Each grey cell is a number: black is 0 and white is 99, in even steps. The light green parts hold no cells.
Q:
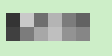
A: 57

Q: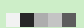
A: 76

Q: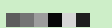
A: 83

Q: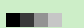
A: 57

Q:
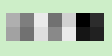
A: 8

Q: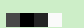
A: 14

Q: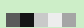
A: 92

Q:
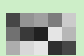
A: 18
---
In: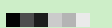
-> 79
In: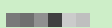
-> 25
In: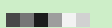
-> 61
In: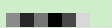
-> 1
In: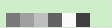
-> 38
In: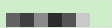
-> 17
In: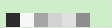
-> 82
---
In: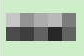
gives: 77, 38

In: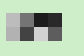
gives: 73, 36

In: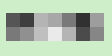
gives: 33, 52

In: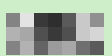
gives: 51, 35

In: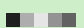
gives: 12, 38

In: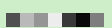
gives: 31, 49
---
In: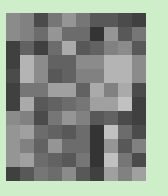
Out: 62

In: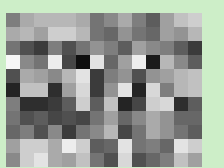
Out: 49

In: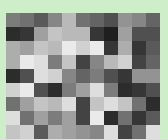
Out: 26

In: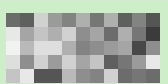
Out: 42

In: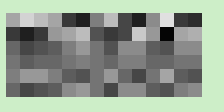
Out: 32

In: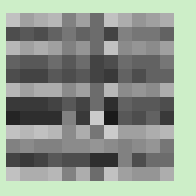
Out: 58
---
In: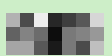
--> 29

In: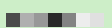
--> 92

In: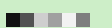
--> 94

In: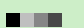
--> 52

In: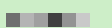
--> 57

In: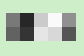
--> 84

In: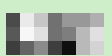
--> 72

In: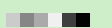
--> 24
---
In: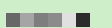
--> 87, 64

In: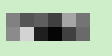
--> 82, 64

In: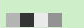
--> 91, 70

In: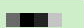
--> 76, 41

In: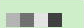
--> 88, 70

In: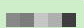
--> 77, 68

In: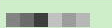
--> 75, 71

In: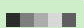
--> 84, 67
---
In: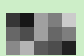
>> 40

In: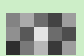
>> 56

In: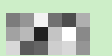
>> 63

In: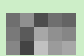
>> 47

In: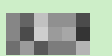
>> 52

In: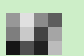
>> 49
